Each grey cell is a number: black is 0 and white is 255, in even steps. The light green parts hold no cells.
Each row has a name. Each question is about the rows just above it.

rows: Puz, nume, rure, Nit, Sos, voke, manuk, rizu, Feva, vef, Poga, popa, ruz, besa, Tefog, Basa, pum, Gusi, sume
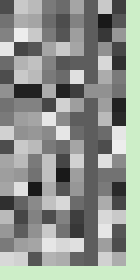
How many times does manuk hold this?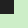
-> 3
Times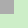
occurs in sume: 2

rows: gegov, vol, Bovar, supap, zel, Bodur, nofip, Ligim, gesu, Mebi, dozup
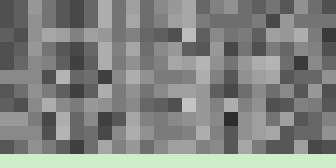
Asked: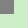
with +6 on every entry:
[135]
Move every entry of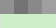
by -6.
[139 110 131 153]
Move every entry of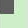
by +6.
[101]
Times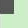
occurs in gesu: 2

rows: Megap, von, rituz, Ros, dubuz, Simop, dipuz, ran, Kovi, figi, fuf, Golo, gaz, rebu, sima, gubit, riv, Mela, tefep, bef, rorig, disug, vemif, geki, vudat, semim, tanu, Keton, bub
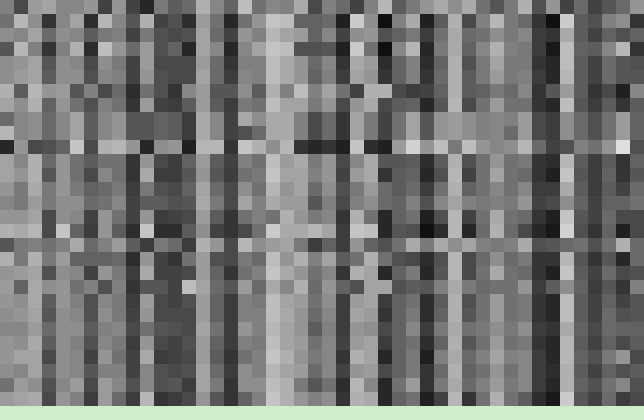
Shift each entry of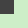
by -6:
[60]
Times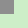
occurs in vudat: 2
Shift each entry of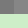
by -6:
[115 128]
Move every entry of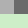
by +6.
[182 112]
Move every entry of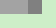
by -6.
[157 157 122]
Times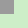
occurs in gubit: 1
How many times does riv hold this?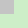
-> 3

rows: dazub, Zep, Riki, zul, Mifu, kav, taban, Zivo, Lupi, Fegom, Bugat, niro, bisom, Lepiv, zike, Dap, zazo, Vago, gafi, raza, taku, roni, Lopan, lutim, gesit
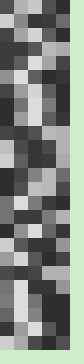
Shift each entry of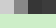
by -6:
[200 130  48  54]
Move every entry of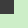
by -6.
[54]
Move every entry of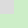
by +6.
[226]
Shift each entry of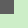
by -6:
[88]

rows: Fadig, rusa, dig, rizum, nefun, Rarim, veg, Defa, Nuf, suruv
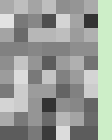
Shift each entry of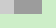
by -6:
[198 150 150]
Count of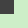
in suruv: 0
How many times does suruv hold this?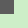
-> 4
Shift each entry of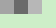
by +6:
[170 112 189]
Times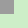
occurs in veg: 2
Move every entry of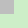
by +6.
[196]
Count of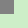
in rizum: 4

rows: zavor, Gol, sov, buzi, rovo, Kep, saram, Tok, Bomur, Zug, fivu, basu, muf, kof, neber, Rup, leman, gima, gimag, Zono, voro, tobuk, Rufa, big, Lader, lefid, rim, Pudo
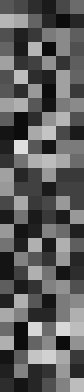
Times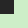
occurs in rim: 2
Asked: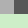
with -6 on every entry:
[170  81]
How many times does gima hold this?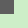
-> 1
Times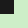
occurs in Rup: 3
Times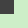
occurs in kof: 4
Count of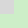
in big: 2

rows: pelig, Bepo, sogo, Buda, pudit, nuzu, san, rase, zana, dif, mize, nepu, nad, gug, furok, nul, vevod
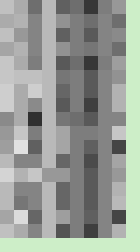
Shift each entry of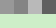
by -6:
[146 126 179  90]
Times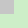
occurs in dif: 2
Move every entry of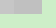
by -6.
[192 186 186]
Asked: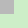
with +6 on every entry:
[191]
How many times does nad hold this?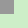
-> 3
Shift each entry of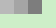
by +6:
[191 171 131]

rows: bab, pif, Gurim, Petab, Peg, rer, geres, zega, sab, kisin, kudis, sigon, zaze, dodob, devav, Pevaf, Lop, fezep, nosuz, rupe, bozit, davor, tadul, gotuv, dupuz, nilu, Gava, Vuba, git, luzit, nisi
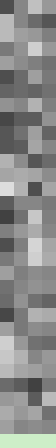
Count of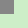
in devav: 2
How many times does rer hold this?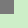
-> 1
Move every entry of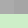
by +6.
[177 171]

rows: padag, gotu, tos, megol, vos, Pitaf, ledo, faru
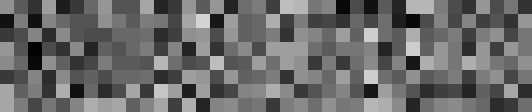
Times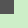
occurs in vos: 3
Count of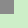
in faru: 4
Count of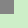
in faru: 4
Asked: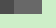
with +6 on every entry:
[ 82 110 110]
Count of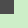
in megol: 2
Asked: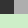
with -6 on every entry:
[ 45 168]

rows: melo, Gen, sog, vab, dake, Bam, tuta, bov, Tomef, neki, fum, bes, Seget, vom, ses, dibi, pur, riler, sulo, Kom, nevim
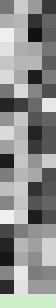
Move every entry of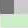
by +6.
[124 209]
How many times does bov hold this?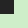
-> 1
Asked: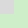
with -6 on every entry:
[212]
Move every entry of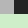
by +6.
[188  42]

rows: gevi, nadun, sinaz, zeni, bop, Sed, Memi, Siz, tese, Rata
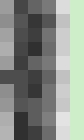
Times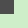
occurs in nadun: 0
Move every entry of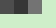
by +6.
[ 83  60 121]

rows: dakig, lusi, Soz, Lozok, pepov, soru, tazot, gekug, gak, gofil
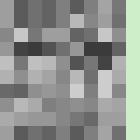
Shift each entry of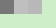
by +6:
[125 197 190]
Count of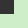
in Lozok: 0
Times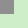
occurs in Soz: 1

